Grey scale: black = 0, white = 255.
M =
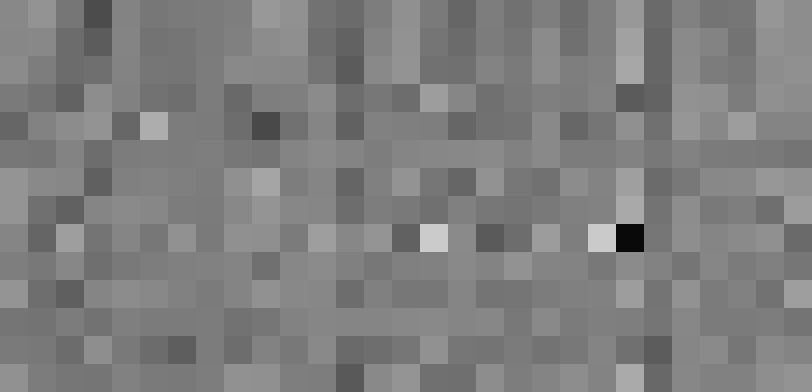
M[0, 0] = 136
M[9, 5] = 125
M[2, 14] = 147
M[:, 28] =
[141, 141, 144, 140, 132, 116, 146, 156, 106, 118, 158, 116, 132, 147]
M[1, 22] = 161
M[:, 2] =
[118, 108, 108, 98, 140, 131, 135, 97, 158, 135, 95, 124, 108, 118]
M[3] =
[122, 114, 98, 141, 129, 114, 110, 124, 105, 126, 127, 139, 109, 119, 109, 157, 134, 112, 120, 127, 124, 131, 91, 99, 146, 144, 124, 144, 140]
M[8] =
[133, 101, 158, 116, 133, 119, 145, 122, 144, 143, 123, 158, 135, 148, 97, 203, 138, 90, 109, 156, 126, 202, 9, 118, 142, 133, 138, 144, 106]
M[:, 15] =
[122, 117, 113, 157, 126, 135, 118, 112, 203, 129, 119, 137, 145, 112]
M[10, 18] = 117
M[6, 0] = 148
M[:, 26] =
[118, 115, 120, 124, 157, 122, 137, 126, 138, 123, 129, 123, 118, 129]
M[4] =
[102, 130, 140, 147, 103, 173, 124, 123, 109, 73, 113, 133, 97, 129, 127, 126, 102, 113, 115, 137, 103, 117, 144, 112, 150, 136, 157, 132, 132]
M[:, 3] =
[76, 92, 111, 141, 147, 109, 96, 133, 116, 111, 133, 114, 142, 117]
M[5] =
[119, 117, 131, 109, 124, 125, 124, 126, 119, 116, 132, 138, 132, 125, 133, 135, 136, 138, 129, 137, 124, 124, 130, 120, 130, 123, 122, 121, 116]
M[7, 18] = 116
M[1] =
[135, 136, 108, 92, 132, 115, 117, 123, 128, 140, 143, 110, 98, 131, 146, 117, 107, 124, 117, 139, 112, 126, 161, 102, 138, 131, 115, 145, 141]
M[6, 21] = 131
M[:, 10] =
[145, 143, 135, 127, 113, 132, 125, 135, 123, 135, 136, 130, 120, 126]
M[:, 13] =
[125, 131, 137, 119, 129, 125, 128, 125, 148, 119, 128, 133, 110, 137]
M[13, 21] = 131
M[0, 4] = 131
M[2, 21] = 129
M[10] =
[148, 110, 95, 133, 140, 136, 129, 123, 132, 145, 136, 135, 109, 128, 119, 119, 133, 116, 117, 124, 128, 129, 157, 116, 146, 123, 129, 114, 158]
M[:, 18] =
[113, 117, 122, 120, 115, 129, 119, 116, 109, 146, 117, 120, 123, 125]
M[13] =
[145, 124, 118, 117, 129, 122, 121, 125, 145, 144, 126, 125, 89, 137, 148, 112, 111, 141, 125, 132, 141, 131, 170, 104, 135, 129, 129, 142, 147]
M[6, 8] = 144
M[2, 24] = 139

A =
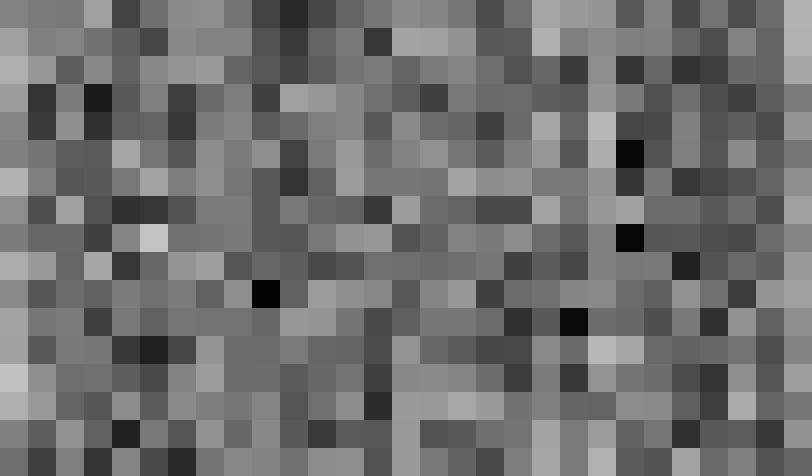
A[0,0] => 129
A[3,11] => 150
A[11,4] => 120
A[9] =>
[171, 153, 102, 165, 54, 102, 148, 158, 85, 102, 93, 72, 83, 111, 110, 105, 110, 119, 64, 91, 70, 128, 120, 121, 33, 83, 106, 94, 153]
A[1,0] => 159
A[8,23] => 86
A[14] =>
[175, 153, 99, 85, 140, 91, 139, 125, 118, 132, 84, 111, 140, 44, 154, 153, 167, 154, 113, 127, 101, 99, 140, 138, 95, 62, 170, 100, 119]
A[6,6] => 125
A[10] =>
[138, 86, 107, 97, 124, 112, 123, 96, 141, 4, 96, 155, 143, 135, 87, 133, 151, 64, 107, 113, 134, 137, 107, 95, 145, 111, 60, 149, 160]
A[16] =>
[110, 63, 126, 52, 132, 74, 39, 114, 135, 130, 113, 140, 143, 81, 153, 120, 98, 72, 125, 166, 122, 177, 91, 83, 163, 106, 127, 83, 100]
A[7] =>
[141, 78, 159, 83, 49, 54, 83, 122, 123, 88, 121, 104, 96, 56, 155, 109, 99, 73, 73, 163, 114, 151, 161, 107, 109, 89, 108, 78, 159]
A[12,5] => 32
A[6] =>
[177, 126, 85, 89, 120, 164, 125, 142, 117, 88, 51, 97, 155, 118, 119, 116, 163, 140, 146, 120, 120, 146, 53, 119, 54, 69, 83, 99, 143]
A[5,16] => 117
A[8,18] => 140
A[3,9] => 64
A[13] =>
[194, 143, 110, 112, 94, 73, 130, 155, 108, 108, 91, 104, 115, 64, 136, 139, 133, 109, 60, 123, 55, 147, 116, 109, 75, 52, 143, 84, 158]
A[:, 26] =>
[78, 130, 104, 64, 94, 139, 83, 108, 73, 106, 60, 146, 114, 143, 170, 92, 127]
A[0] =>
[129, 122, 120, 159, 66, 110, 139, 141, 115, 67, 40, 70, 101, 117, 139, 133, 119, 76, 111, 165, 154, 149, 87, 129, 70, 114, 78, 109, 179]
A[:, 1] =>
[122, 127, 151, 51, 59, 115, 126, 78, 103, 153, 86, 119, 89, 143, 153, 93, 63]
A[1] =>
[159, 127, 132, 113, 93, 71, 136, 130, 130, 81, 58, 99, 121, 54, 164, 161, 145, 89, 90, 176, 127, 137, 126, 128, 99, 78, 130, 100, 177]
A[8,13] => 150
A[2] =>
[174, 151, 93, 135, 98, 136, 148, 154, 101, 87, 67, 92, 116, 123, 101, 123, 132, 110, 81, 103, 59, 141, 51, 102, 50, 63, 104, 100, 166]
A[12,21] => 183
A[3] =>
[155, 51, 124, 26, 88, 126, 62, 105, 125, 64, 159, 150, 134, 112, 92, 64, 120, 105, 107, 94, 88, 147, 121, 80, 110, 78, 64, 93, 122]
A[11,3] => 63
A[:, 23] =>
[129, 128, 102, 80, 74, 82, 119, 107, 86, 121, 95, 79, 105, 109, 138, 117, 83]
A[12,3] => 119

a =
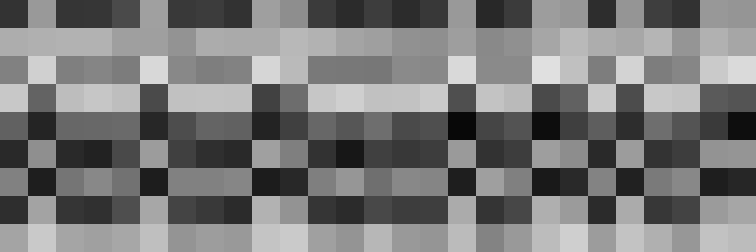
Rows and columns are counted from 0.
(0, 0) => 51
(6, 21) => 131
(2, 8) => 130
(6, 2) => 117
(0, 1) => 153
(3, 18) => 186
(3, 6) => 193
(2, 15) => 136
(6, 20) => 41
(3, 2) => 189
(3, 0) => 200
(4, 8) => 97
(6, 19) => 25
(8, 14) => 153
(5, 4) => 73
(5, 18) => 61
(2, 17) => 138
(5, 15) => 61
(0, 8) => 50
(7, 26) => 166
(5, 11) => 50
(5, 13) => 64
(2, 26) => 218
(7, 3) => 48
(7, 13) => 72
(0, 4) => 74
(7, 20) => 155
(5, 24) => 61
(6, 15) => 133
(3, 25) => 90
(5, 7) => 47
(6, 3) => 136
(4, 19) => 13
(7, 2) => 53
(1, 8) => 170
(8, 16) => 187
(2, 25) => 202
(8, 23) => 176
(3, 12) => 207

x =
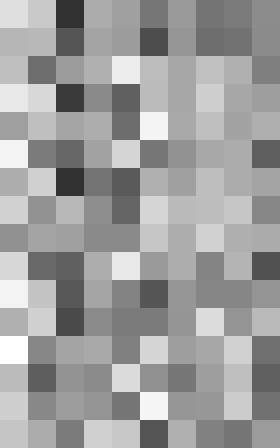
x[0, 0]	223
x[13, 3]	139
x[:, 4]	[159, 156, 237, 96, 109, 213, 90, 101, 138, 232, 131, 122, 128, 219, 117, 199]
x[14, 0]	207
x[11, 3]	139
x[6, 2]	49
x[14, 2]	157
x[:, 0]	[223, 182, 191, 232, 159, 243, 174, 209, 145, 215, 243, 176, 254, 187, 207, 197]
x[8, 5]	198
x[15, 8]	117
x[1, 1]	185
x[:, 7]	[116, 110, 192, 207, 191, 168, 190, 189, 209, 132, 134, 220, 167, 158, 152, 130]
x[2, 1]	110
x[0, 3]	172
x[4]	[159, 191, 165, 173, 109, 244, 169, 191, 163, 175]
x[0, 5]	118
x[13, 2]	147
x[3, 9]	158
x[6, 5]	176
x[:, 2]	[49, 85, 155, 58, 165, 103, 49, 184, 160, 97, 88, 75, 164, 147, 157, 123]
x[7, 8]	198
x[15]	[197, 172, 123, 208, 199, 85, 176, 130, 117, 155]
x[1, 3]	164
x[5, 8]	172
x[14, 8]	204
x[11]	[176, 208, 75, 139, 122, 123, 149, 220, 148, 186]
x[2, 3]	176
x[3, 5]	187
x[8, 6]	174
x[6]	[174, 208, 49, 115, 90, 176, 160, 190, 172, 164]

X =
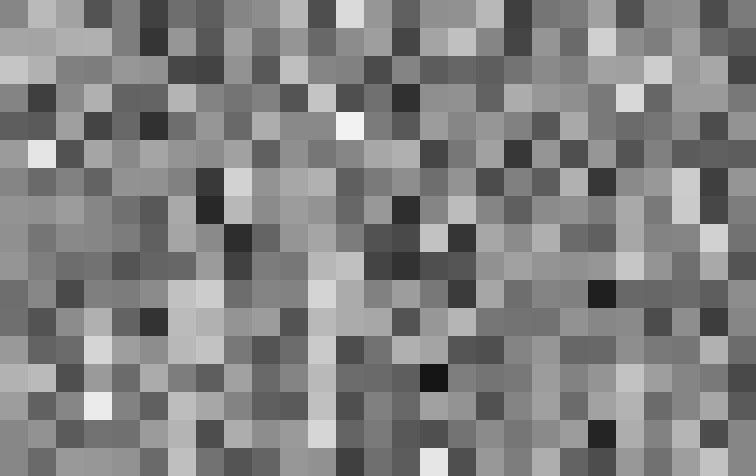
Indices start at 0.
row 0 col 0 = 134
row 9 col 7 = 155
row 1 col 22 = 140
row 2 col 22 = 160
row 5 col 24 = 91
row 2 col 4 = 151
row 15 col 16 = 115
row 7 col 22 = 169
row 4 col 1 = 90
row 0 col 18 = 63
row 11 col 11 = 185
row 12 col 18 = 132
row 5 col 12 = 134
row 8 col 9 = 100
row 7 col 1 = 144
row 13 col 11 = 185
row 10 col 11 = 212
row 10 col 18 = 110
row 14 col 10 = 90
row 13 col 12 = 108
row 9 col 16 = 85
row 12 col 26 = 108
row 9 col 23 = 148
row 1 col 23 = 126
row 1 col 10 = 149
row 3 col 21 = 121
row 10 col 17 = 166
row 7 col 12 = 103
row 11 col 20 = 146
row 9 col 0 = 149
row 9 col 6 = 103
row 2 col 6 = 71
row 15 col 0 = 135
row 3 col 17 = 98
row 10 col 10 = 130
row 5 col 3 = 165

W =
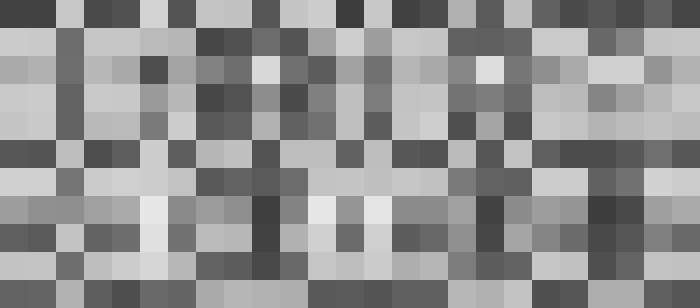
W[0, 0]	66
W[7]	[158, 144, 142, 160, 170, 231, 138, 155, 142, 63, 132, 231, 149, 228, 140, 140, 160, 67, 140, 157, 149, 62, 73, 159, 170]
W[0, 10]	197
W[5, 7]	182
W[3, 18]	105
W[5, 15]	82
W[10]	[98, 100, 178, 94, 78, 106, 101, 170, 182, 178, 173, 89, 90, 84, 95, 96, 184, 177, 195, 80, 85, 173, 174, 95, 86]
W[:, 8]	[193, 81, 110, 82, 95, 192, 99, 142, 183, 93, 182]
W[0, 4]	81
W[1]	[203, 201, 108, 198, 198, 186, 182, 71, 81, 108, 84, 162, 206, 158, 199, 196, 97, 95, 102, 202, 202, 104, 133, 196, 198]
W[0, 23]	95
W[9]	[195, 196, 110, 190, 204, 214, 183, 98, 93, 72, 105, 198, 189, 203, 174, 182, 124, 93, 99, 198, 193, 79, 100, 194, 193]
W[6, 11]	194
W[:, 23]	[95, 196, 148, 183, 193, 111, 210, 159, 128, 194, 95]
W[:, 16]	[176, 97, 135, 115, 80, 187, 121, 160, 144, 124, 184]
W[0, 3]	74
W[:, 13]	[200, 158, 114, 124, 93, 190, 191, 228, 207, 203, 84]
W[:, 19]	[97, 202, 143, 189, 199, 95, 204, 157, 133, 198, 80]
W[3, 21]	133
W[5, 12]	97
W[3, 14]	194
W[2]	[170, 177, 110, 184, 169, 78, 163, 129, 110, 216, 112, 92, 162, 114, 181, 169, 135, 220, 118, 143, 170, 207, 208, 148, 178]
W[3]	[201, 203, 98, 201, 200, 154, 184, 71, 82, 141, 75, 128, 191, 124, 194, 196, 115, 125, 105, 189, 185, 133, 159, 183, 199]
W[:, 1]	[66, 201, 177, 203, 201, 84, 207, 144, 90, 196, 100]
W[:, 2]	[199, 108, 110, 98, 98, 189, 116, 142, 195, 110, 178]
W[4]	[197, 201, 98, 185, 186, 122, 205, 89, 95, 178, 97, 113, 191, 93, 197, 206, 80, 166, 81, 199, 194, 180, 187, 193, 188]

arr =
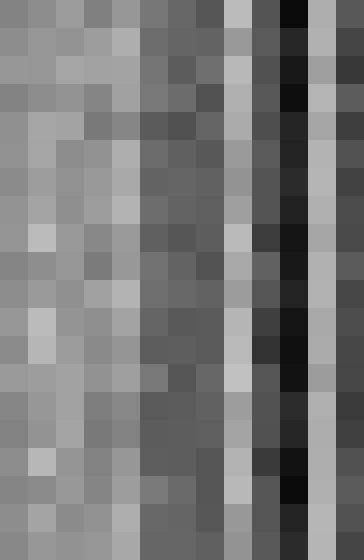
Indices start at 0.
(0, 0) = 131
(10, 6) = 104
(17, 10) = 10
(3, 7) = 82
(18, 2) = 139
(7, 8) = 159
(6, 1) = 157
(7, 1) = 164
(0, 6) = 103
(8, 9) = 60
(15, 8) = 164
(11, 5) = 101
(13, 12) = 70
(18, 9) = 85
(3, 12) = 92
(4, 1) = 166
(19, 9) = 89
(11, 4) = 163
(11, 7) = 91
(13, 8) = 193
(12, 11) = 171
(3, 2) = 147
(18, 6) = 101
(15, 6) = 93
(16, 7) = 85
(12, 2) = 155
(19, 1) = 151
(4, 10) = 37
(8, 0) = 149
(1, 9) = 90
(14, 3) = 126
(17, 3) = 133
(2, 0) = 151
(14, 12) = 59
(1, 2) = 147
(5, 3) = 145
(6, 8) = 147
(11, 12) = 77
